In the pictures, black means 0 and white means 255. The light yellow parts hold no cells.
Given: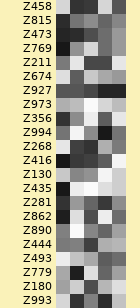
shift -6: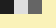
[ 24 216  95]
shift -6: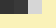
[ 45  51 208]
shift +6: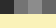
[ 50 122 146 107]

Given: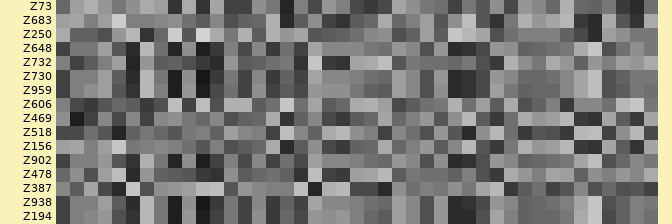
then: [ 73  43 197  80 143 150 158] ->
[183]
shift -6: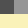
[ 74 144]
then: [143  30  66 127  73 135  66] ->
[112]
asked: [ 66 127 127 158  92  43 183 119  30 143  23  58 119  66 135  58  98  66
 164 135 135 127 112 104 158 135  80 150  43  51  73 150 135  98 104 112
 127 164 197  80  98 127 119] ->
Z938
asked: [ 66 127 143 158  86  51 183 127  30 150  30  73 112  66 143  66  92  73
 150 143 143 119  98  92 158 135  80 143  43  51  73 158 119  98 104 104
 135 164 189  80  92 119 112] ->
Z959

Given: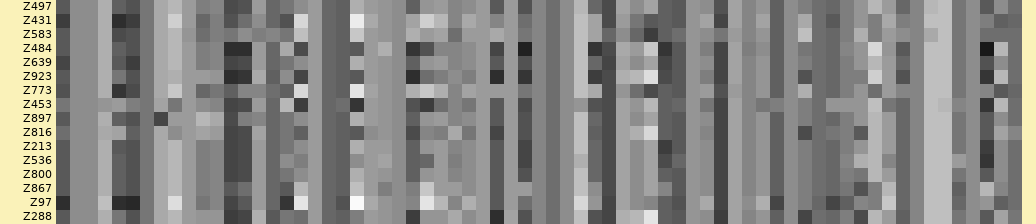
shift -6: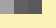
[157  90  83]
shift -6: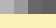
[177 149  97  90]
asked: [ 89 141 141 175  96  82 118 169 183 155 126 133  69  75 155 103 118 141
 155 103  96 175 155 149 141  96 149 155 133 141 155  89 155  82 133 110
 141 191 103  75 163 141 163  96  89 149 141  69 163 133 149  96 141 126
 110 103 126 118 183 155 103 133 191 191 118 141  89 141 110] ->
Z800
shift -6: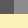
[ 83 135]
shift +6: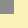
[147]
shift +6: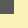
[95]
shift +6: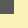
[95]

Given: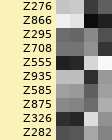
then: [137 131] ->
[108]
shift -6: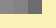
[131 125 102]
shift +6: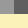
[159 101]
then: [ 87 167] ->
[131]
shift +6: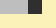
[196 196  53]

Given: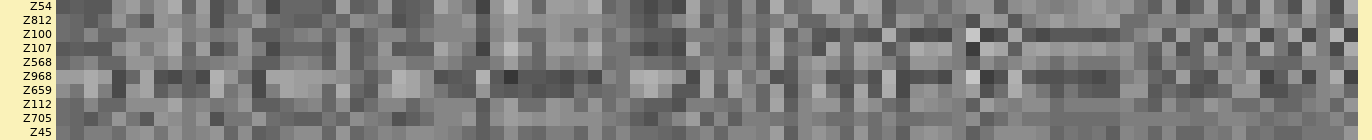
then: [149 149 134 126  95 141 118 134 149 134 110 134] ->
[118]
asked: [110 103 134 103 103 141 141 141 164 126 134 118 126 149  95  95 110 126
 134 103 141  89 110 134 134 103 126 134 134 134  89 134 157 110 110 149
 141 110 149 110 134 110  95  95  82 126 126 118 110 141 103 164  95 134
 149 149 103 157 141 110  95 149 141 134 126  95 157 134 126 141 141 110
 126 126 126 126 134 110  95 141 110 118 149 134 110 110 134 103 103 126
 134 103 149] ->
Z112

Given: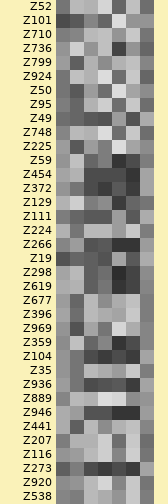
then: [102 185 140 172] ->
[192]
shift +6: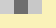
[212 116 206]
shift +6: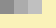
[146 178 198]
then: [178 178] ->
[206]

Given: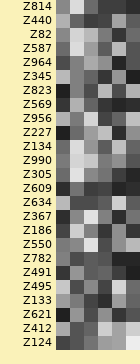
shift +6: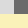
[225 113]
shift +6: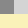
[142 218]
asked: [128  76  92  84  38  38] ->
Z782
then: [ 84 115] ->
[157]
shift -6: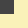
[62]
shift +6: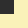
[52]
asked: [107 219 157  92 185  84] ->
Z587

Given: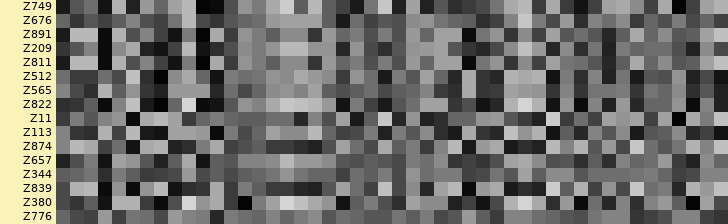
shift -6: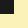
[20]
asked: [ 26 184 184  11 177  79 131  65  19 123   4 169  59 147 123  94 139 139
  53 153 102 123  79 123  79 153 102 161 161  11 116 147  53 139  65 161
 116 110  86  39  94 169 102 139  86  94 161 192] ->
Z811
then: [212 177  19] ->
[147]
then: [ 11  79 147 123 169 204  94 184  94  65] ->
[26]
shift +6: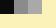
[ 17 145 175]

